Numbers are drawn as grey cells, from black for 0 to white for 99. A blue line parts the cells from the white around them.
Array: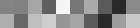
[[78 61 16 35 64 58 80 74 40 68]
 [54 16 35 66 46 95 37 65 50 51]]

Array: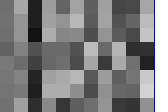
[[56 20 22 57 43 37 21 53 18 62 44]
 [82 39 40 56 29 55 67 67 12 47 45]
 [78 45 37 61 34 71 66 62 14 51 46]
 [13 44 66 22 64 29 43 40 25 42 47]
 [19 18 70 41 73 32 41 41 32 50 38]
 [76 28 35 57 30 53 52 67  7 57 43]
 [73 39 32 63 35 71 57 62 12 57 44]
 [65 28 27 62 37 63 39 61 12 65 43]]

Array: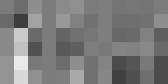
[[29 43 31 25 52 44 66 49 48 56 84 57]
 [29 47 33 29 51 44 55 42 48 47 91 57]
 [41 53 50 51 47 49 37 34 48 32 75 53]
 [37 50 41 40 49 46 44 39 48 41 79 53]
 [55 44 43 43 49 44 50 59 48 63 24 41]
 [48 45 46 45 49 48 56 54 48 55 42 48]]

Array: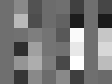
[[41 43 24 53 42 53 21 43]
 [73 43 99 28 48 67 58 43]
 [84 43 90 44 45 62 18 43]
 [77 43 97 34 45 49 44 43]
 [10 43 11 38 42 30 72 43]
 [27 43 25 43 42 32 53 43]]

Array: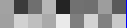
[[78 50 82 49 91 66 74 81 62]
 [35 61 43 44 14 71 43 23 63]]

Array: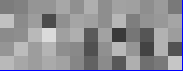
[[77 47 43 68 34 54 38 52 63 66 61 65 72]
 [32 69 26 58 72 56 31 53 55 70 61 73 58]
 [61 69 33 46 22 63 35 68 62 85 72 55 54]
 [64 59 57 49 71 55 62 64 56 29 61 54 75]
 [47 60 55 62 63 55 68 56 65 58 58 50 48]]

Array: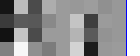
[[60 59 11 82 60 48 56 96 50]
 [59 57 35 70 60 60 29 76  7]
 [59 60 24 76 60 53 34 35 23]
 [59 56 61 59 60 67 29 73  8]]

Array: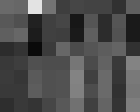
[[49 20 39 25 44 34 27 20 22 18]
 [46 19 41 30 50 32 31 36 22 22]
 [47 21 41 25 51 32 31 35 21 23]
 [51 22 38 29 46 30 30 31 24 22]
 [19 39 36 33 29 40 23  4 20 17]
 [10 32 17 37 10 24 25 11 40 37]
 [10 33 17 33  9 27 25 13 31 34]
 [37 19 26 26 27 24 45 88 40 41]]
